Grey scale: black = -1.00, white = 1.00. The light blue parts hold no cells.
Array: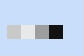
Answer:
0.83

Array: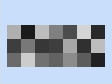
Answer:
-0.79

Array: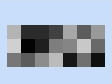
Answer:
-0.66

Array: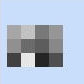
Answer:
0.52

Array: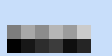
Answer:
0.32

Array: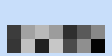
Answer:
0.27
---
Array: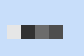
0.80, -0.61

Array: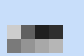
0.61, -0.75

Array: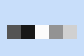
0.97, -0.82

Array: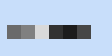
0.70, -0.78

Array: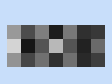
0.66, -0.83

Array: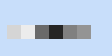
0.85, -0.71
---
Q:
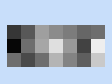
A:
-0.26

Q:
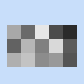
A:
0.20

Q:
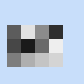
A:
0.54

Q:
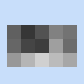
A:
0.47

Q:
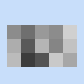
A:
0.58

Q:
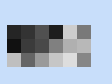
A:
0.73
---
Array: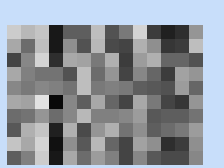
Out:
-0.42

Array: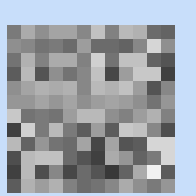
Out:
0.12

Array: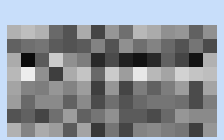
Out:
-0.08

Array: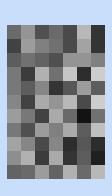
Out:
0.39

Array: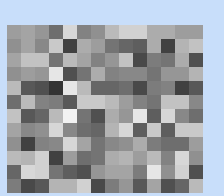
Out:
-0.37

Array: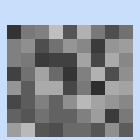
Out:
-0.33

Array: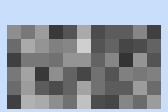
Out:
0.05

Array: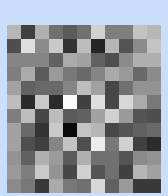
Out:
0.21
